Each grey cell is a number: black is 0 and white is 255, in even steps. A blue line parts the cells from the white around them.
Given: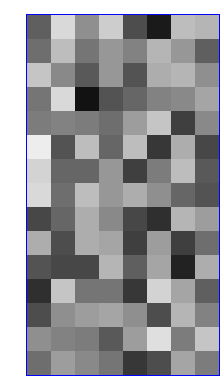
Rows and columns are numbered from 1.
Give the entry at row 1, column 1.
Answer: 95
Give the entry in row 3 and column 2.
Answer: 137
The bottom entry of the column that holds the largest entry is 110
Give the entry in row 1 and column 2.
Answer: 217
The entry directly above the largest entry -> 124
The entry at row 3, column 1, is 197
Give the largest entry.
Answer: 237
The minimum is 18
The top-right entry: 181
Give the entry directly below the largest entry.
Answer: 211
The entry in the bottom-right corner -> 124
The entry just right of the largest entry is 83
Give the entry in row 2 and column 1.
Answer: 110
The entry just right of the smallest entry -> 83
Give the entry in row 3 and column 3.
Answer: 89
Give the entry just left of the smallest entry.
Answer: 217
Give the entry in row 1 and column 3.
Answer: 143
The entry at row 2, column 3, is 117

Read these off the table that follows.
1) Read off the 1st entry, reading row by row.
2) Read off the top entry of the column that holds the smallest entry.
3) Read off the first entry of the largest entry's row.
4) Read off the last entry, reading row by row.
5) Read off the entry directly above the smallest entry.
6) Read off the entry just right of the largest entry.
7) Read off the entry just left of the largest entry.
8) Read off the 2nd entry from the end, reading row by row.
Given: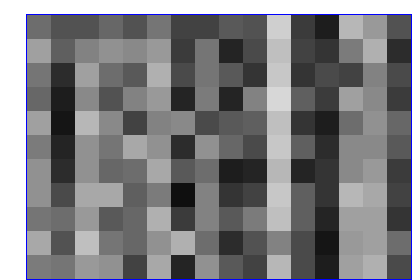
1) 109
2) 66
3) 103
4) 74
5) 89
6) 95
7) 130
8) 176

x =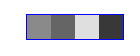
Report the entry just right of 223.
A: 56
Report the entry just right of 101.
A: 223
